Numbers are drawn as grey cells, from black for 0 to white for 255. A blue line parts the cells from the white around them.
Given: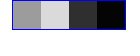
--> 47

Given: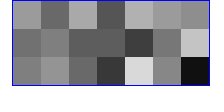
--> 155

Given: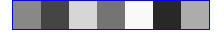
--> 40

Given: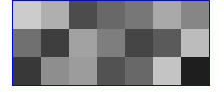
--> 169

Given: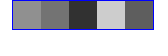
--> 205

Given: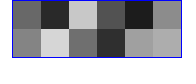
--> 28

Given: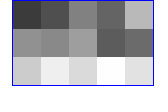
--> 100

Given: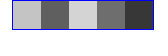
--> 110

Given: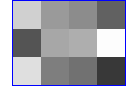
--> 140
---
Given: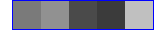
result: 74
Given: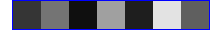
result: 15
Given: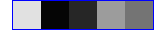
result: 38
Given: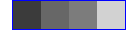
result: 124
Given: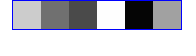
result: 74
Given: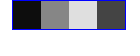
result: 223
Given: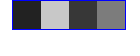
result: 55
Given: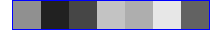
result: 70
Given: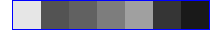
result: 97
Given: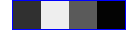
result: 90
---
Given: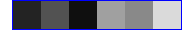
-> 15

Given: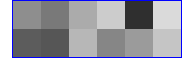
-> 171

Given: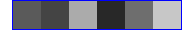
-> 171

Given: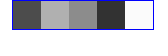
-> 140

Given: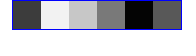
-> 199

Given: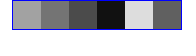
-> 75

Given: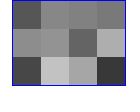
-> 129
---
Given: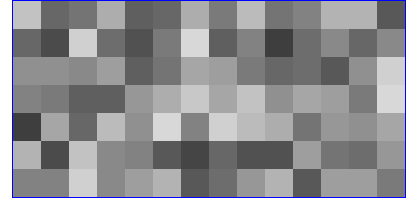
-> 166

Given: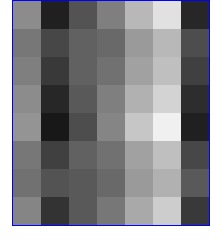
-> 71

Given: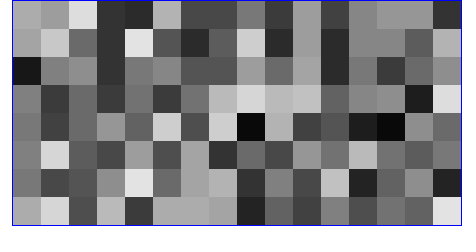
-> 120

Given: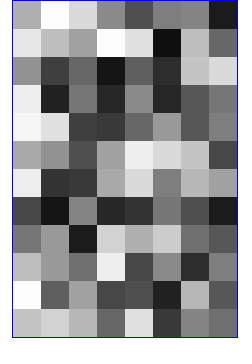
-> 126

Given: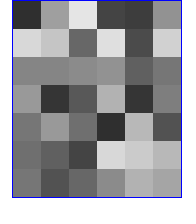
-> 82

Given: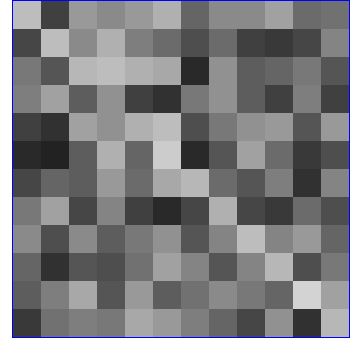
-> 120

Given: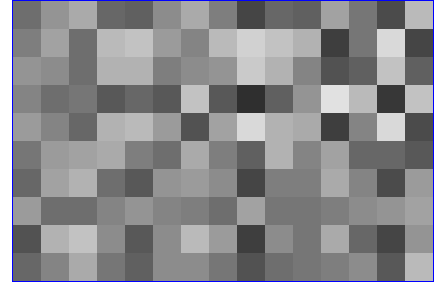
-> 162

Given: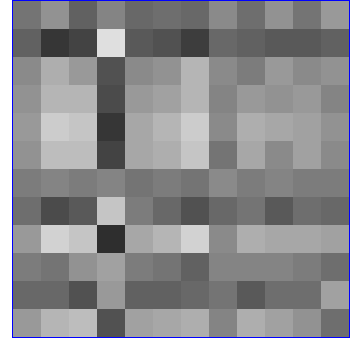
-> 110

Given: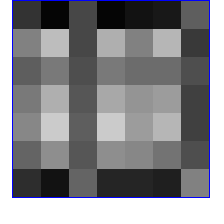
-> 64
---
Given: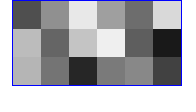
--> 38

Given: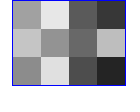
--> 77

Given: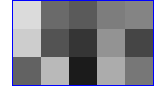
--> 27

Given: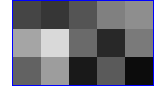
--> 25

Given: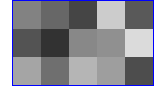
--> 181

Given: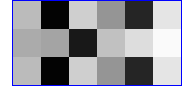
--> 207

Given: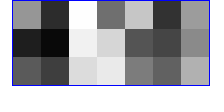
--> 220

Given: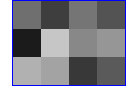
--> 56
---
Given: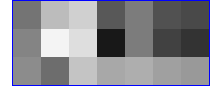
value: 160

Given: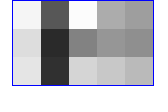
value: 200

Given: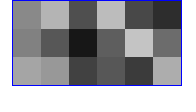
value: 59

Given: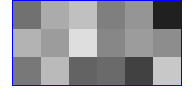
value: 65

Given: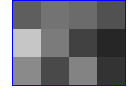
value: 131

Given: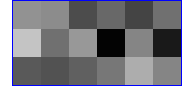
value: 173
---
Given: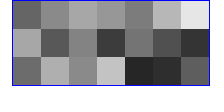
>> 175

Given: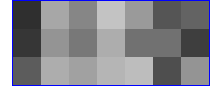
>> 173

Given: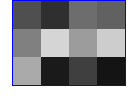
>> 26

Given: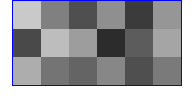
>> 116

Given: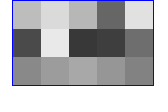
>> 156

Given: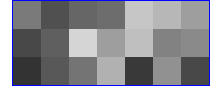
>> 88
